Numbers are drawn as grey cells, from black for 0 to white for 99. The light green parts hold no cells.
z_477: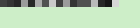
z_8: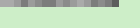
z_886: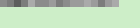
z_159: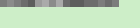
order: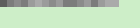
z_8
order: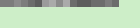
z_159
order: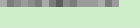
z_8
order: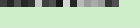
z_477
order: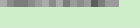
z_886

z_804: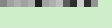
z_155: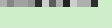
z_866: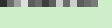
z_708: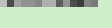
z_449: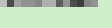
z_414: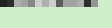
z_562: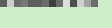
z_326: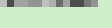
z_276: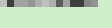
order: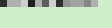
z_155
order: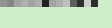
z_804
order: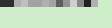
z_804
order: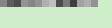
z_708
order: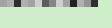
z_414
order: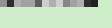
z_414

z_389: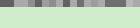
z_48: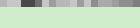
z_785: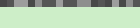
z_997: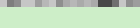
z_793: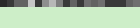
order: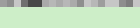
z_997
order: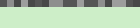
z_785
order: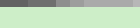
z_389
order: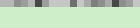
z_48
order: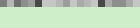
z_997
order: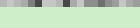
z_997
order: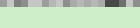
z_997

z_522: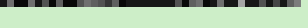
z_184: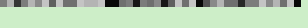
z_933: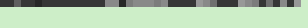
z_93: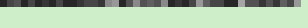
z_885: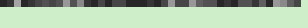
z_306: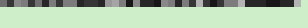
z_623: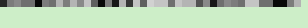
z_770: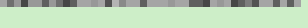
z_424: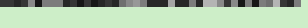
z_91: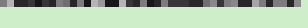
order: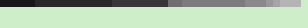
z_306
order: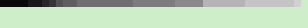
z_623
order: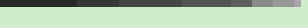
z_93
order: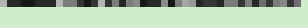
z_306
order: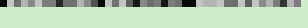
z_184
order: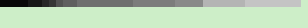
z_184

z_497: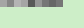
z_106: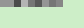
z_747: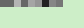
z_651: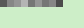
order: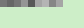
z_497
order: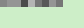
z_106
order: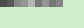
z_651

